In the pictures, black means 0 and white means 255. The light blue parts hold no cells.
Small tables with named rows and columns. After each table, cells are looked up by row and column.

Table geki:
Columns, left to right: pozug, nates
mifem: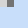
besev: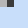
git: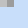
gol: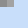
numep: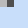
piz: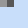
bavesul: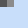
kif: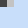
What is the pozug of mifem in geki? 213
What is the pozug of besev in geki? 182
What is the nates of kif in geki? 195
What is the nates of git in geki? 156
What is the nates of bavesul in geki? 139
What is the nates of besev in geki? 59
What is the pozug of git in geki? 192
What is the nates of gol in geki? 162
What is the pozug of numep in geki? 186
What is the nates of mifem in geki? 115
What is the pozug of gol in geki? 141
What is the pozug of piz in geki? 151
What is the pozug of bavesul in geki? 85
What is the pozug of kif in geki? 67
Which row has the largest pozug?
mifem

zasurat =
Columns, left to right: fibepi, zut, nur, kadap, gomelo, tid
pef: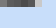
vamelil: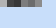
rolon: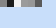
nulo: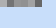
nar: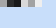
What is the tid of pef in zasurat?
201
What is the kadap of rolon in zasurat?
155
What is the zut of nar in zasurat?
44
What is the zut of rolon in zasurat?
28
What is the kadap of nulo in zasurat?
145
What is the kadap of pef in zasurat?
75
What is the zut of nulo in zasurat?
116
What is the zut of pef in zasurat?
92
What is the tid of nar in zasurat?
238
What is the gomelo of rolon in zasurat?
151
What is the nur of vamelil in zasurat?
56
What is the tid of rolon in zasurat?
90
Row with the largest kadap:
nar

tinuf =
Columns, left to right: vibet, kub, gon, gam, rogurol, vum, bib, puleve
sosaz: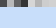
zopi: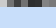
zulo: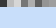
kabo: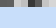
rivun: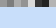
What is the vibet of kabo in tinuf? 94
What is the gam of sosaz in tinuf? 52
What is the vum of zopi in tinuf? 49
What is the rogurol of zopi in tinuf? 46
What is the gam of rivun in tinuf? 147
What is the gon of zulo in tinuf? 214
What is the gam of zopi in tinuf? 113
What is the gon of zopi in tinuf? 64
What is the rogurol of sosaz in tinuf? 214
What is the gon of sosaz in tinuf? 99
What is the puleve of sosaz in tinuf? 209
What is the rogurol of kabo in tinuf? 56
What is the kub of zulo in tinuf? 189
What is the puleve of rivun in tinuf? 180
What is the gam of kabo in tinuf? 191
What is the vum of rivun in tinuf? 55
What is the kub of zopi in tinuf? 115
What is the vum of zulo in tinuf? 95
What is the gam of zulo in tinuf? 118
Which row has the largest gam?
kabo

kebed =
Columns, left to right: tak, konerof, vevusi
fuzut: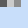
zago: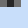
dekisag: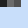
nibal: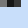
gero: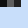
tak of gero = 14
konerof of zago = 38
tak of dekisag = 31
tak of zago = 109
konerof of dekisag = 107
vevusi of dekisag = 80
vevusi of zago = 112
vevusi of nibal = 55
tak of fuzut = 91
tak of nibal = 119
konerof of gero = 95
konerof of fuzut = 203
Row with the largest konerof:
fuzut

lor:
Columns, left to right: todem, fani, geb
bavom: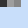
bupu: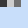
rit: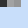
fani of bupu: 205
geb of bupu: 111
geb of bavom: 134
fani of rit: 162
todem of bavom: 50
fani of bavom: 158
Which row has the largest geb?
rit

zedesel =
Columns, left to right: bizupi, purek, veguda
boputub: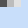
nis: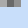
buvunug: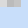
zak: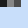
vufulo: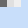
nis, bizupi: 170
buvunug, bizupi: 218
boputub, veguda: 225
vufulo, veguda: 239
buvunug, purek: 187
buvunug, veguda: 196
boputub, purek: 188
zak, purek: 134
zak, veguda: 75
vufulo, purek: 224
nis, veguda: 144
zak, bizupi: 26
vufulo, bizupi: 105
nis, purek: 105
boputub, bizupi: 82
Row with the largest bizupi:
buvunug

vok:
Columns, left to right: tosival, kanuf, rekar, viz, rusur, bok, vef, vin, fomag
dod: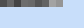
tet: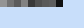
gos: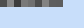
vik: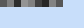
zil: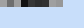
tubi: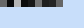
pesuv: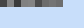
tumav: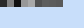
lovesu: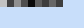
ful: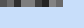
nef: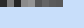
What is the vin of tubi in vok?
37
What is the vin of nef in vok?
91
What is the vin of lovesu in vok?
103
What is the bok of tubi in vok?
115
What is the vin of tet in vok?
94
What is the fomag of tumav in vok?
89

